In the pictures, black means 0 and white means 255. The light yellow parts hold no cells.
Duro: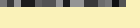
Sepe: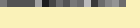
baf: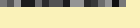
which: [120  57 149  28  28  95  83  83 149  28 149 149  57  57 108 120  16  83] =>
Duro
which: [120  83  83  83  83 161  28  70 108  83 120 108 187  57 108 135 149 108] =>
Sepe
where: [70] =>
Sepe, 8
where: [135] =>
Sepe, 16
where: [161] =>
Sepe, 6
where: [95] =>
Duro, 6

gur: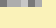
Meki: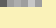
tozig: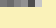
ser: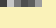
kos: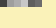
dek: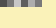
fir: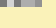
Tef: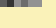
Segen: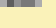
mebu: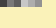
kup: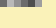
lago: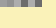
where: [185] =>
kup, 2
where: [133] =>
tozig, 3

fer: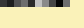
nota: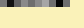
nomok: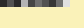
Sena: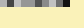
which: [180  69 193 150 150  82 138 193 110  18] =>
Sena
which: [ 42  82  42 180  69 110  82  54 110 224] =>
nomok
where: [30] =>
fer, 2
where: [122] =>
nota, 1
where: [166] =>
nota, 7
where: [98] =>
nota, 3

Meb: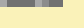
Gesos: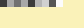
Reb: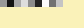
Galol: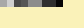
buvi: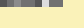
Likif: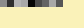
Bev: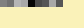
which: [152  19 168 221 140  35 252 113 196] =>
Reb
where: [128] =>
Bev, 1
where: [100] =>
Likif, 7
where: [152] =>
Reb, 1

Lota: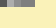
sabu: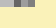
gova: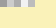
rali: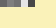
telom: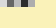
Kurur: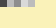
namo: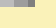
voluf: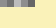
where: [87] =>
Lota, 1
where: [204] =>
gova, 2

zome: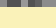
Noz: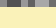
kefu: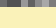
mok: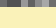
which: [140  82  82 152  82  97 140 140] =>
zome
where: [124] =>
kefu, 8

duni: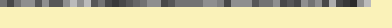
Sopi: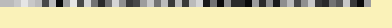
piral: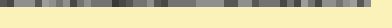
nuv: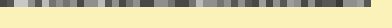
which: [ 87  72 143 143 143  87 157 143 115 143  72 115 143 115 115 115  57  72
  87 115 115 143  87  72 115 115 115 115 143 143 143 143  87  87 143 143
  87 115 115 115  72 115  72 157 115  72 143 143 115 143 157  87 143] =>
piral
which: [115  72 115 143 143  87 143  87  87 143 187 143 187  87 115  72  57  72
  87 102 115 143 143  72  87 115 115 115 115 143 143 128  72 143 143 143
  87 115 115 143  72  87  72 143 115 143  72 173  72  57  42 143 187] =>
duni
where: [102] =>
duni, 20
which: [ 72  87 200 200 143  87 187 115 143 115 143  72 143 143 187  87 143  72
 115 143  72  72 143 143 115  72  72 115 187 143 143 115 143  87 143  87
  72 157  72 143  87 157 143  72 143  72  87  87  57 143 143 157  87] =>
nuv
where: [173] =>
duni, 48
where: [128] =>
duni, 32
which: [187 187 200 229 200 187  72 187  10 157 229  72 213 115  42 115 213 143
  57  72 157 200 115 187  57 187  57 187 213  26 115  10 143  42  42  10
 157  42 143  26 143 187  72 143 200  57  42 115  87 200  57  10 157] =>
Sopi

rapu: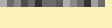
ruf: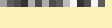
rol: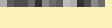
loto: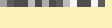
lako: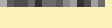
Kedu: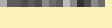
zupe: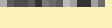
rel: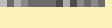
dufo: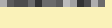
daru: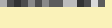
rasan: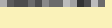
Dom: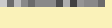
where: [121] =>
zupe, 7
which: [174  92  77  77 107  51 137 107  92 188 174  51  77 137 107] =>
rol
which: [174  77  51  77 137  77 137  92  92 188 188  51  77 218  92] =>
daru
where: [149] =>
Dom, 12
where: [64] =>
Dom, 11
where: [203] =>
Dom, 1

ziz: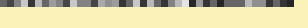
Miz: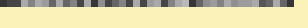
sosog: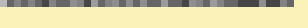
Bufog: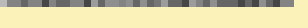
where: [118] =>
Bufog, 23
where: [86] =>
Miz, 38

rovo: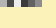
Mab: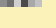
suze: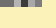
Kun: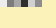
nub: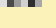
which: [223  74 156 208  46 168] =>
nub
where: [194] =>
Mab, 6
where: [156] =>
nub, 3
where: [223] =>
nub, 1
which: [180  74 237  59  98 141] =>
rovo
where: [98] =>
rovo, 5
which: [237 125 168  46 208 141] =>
Kun

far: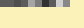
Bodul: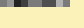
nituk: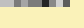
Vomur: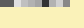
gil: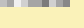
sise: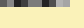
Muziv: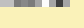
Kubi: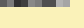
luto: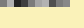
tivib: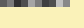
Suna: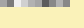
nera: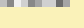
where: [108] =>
nera, 9
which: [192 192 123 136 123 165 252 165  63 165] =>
Muziv
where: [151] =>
Bodul, 2
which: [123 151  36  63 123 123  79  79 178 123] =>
Bodul

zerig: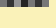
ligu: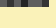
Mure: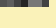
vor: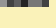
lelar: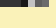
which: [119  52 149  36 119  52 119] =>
zerig
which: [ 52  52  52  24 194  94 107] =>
lelar
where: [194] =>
lelar, 5
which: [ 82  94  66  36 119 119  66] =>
Mure
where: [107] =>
lelar, 7
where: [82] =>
Mure, 1

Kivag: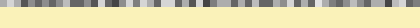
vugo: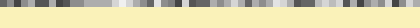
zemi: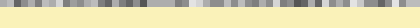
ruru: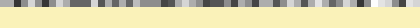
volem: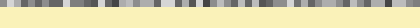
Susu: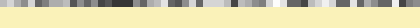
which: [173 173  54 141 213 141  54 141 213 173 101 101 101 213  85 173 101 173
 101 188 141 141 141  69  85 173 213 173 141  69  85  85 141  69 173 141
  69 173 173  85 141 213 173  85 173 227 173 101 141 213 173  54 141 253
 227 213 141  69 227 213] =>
ruru
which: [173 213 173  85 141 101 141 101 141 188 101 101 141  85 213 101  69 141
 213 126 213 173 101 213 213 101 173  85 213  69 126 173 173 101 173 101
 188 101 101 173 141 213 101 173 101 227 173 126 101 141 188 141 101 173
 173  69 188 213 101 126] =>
Kivag
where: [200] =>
zemi, 52
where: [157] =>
zemi, 11
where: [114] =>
volem, 43

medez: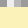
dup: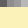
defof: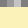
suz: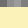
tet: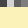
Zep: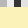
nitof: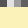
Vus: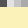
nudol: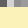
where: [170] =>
Vus, 4
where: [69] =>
tet, 1
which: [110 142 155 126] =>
suz
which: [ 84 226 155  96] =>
nitof
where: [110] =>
suz, 1

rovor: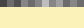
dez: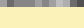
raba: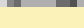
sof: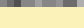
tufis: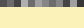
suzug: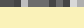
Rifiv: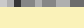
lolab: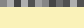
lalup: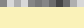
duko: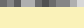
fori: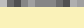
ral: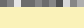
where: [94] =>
duko, 3
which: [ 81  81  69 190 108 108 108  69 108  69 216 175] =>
suzug
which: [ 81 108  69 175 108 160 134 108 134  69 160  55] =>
tufis
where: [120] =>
lalup, 6
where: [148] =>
sof, 9
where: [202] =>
Rifiv, 1

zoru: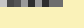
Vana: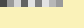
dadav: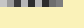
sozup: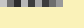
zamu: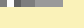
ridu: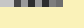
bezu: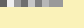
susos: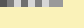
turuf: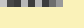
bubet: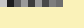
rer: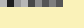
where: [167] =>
sozup, 6
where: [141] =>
rer, 6
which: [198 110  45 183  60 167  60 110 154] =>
sozup

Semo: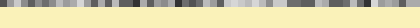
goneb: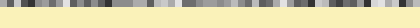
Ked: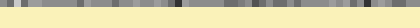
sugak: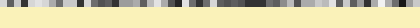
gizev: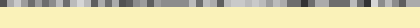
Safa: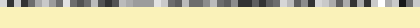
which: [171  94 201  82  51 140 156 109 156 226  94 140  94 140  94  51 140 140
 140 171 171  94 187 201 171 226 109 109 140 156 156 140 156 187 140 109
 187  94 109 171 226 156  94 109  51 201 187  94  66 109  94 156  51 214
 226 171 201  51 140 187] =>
goneb
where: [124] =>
Ked, 35
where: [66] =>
goneb, 49

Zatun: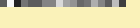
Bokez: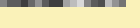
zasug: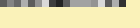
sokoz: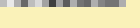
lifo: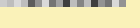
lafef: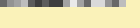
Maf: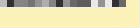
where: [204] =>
lifo, 1
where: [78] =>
Bokez, 15

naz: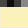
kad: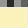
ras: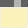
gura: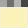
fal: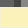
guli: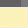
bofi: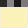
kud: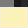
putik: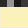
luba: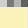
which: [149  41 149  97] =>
kad
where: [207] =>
luba, 1
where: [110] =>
gura, 2
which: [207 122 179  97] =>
luba
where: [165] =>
gura, 1

